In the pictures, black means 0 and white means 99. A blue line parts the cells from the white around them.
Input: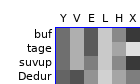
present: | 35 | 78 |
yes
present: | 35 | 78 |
yes
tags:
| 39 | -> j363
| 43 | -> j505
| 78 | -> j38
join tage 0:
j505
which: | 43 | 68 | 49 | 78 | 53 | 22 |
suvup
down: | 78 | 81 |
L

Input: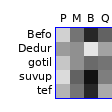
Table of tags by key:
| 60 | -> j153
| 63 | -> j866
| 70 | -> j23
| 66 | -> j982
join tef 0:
j23
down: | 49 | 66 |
Q
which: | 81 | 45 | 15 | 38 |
Befo
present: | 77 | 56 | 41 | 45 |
yes
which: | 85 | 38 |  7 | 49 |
suvup

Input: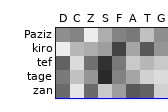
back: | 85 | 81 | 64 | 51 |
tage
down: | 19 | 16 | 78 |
S
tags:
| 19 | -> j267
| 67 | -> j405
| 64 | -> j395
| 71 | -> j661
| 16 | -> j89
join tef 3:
j267
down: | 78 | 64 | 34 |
A
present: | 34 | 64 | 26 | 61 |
no

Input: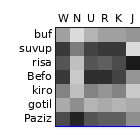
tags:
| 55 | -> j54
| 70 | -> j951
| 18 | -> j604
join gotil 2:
j951
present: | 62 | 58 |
yes
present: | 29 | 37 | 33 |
no
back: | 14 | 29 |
Paziz
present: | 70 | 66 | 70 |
yes
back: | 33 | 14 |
Paziz

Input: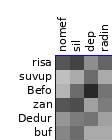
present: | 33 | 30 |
yes
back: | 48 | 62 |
zan
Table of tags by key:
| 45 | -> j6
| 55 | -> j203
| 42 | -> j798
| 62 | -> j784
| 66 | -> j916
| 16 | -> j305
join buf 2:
j916
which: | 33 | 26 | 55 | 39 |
risa
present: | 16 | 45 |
yes
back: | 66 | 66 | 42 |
buf

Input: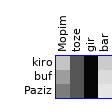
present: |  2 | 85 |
yes
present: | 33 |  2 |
yes
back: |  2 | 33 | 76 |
kiro
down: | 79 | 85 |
bar
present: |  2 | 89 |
yes
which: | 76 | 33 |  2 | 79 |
kiro
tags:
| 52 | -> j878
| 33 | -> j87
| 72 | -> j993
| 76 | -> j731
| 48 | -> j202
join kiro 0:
j731

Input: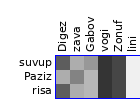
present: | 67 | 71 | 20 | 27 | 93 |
yes
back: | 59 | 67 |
suvup
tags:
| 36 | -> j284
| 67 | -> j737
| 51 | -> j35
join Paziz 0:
j737
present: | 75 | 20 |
no

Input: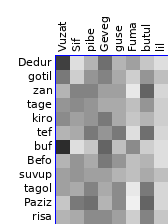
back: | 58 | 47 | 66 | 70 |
tef
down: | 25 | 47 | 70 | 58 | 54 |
Vuzat
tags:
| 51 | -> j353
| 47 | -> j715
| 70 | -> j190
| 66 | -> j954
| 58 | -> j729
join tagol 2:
j353
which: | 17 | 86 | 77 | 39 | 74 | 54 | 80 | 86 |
buf

